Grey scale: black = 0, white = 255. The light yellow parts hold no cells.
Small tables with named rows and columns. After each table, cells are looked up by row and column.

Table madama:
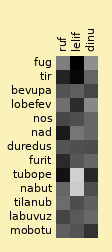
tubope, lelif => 208
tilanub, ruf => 108
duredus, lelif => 79
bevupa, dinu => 70
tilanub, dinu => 96
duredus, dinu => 77
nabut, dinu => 78
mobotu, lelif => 84

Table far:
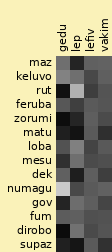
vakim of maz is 98
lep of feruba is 63
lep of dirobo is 113
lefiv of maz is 96
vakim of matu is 47
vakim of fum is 82
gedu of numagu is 202
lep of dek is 30
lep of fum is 95
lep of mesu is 111
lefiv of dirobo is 74
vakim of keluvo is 95
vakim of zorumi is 75
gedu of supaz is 32
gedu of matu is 31
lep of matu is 19
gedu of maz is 111
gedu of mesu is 48
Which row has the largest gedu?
numagu

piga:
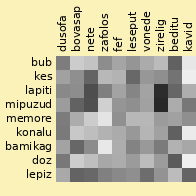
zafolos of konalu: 178
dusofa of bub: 125
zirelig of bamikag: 123
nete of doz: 191
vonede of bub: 171
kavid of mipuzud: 120
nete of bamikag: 140
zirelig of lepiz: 147
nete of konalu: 190
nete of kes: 100
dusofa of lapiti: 137
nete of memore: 204
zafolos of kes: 184
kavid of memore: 143
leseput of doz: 155
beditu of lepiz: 188
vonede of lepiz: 109

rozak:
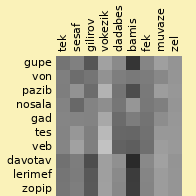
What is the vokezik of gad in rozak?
168
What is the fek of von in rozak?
124
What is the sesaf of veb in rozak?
161
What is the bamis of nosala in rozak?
150
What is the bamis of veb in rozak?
94
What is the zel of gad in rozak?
151
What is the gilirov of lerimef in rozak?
88
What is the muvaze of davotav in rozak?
161
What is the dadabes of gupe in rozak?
138
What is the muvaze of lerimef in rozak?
156
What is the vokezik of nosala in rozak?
142
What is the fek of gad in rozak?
115
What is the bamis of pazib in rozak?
77

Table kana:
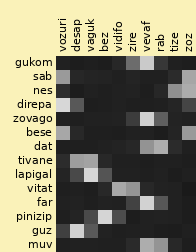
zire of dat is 39
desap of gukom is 29
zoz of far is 29
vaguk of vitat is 30
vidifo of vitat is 168
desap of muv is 33
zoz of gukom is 30
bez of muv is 32
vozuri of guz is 64
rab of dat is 173
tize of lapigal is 29
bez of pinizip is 213
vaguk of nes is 33
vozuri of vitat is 31
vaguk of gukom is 31
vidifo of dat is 35
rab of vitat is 34
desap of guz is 208

